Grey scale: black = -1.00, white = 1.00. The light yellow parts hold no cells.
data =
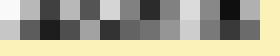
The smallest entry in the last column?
-0.16
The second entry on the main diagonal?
-0.28
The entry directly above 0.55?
0.95
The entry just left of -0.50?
0.44
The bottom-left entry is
0.55
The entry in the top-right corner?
0.38
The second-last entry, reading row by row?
-0.55
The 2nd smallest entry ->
-0.77

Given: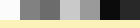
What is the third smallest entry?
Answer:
-0.15
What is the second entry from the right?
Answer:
-0.91
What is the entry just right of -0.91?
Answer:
-0.69

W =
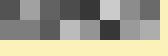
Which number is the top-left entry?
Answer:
-0.35
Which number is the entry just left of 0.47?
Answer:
-0.29
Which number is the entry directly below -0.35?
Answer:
-0.02
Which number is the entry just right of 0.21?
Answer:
0.36
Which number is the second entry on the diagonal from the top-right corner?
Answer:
0.21

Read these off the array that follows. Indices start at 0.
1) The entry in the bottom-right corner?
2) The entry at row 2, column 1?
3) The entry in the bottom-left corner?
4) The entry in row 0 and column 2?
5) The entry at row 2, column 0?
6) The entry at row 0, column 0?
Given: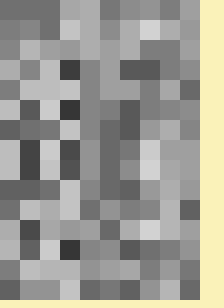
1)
-0.18
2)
0.42
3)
-0.24
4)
-0.12
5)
0.04
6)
-0.12

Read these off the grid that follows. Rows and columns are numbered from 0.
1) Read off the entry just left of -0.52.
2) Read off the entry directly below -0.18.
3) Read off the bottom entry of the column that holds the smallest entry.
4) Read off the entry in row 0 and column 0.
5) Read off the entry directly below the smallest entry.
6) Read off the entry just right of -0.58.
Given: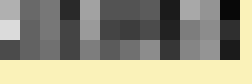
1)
-0.47
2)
-0.23
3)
-0.79
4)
0.38
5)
-0.63
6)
0.04

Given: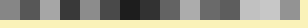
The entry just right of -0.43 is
-0.77
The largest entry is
0.56
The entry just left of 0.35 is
-0.22

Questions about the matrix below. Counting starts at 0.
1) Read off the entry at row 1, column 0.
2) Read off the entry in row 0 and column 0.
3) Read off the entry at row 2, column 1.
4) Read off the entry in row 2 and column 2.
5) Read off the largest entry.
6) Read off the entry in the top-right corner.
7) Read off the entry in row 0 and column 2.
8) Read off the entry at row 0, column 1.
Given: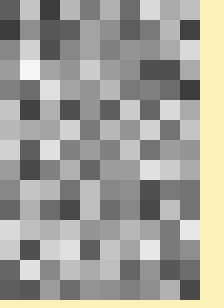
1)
-0.53
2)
-0.26
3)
0.64
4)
-0.37
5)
0.92
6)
0.49
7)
-0.53
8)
0.54

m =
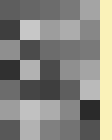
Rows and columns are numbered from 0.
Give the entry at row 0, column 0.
-0.26
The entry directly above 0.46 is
0.29
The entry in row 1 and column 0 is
-0.51
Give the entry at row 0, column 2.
-0.15
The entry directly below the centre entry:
-0.51
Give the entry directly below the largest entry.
-0.41
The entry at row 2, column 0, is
0.12
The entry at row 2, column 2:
-0.15
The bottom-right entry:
-0.36
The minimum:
-0.67

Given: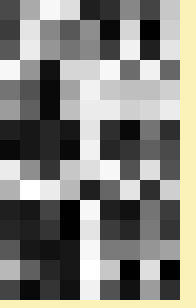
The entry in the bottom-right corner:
-0.64
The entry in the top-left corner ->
-0.42
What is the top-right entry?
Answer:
0.56
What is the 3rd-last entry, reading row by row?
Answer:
-0.87
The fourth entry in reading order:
0.74
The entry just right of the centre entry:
-0.70
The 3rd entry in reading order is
0.94
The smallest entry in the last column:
-0.99
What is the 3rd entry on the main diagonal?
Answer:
0.17
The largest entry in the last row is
0.89
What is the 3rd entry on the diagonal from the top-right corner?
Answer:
0.89
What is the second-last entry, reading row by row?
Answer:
0.22
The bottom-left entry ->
-0.47
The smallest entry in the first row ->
-0.76
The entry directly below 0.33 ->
0.79
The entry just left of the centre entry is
-0.93
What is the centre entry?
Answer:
0.89

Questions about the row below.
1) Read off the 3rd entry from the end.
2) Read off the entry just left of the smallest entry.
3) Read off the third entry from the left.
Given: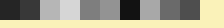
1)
0.32
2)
0.15
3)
0.43

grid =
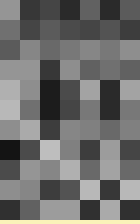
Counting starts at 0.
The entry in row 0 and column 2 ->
-0.46
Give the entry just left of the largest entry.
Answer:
-0.41
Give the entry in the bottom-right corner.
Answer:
-0.62
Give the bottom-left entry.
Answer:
-0.62
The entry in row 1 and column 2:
-0.29
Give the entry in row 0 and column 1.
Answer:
-0.57
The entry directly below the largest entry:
0.05
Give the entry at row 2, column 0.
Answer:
-0.29
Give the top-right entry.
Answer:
-0.29
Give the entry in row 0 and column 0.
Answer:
0.17
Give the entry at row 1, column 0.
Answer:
-0.12
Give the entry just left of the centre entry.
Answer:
-0.78
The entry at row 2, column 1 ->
0.05
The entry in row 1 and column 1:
-0.46
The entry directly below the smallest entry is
-0.41
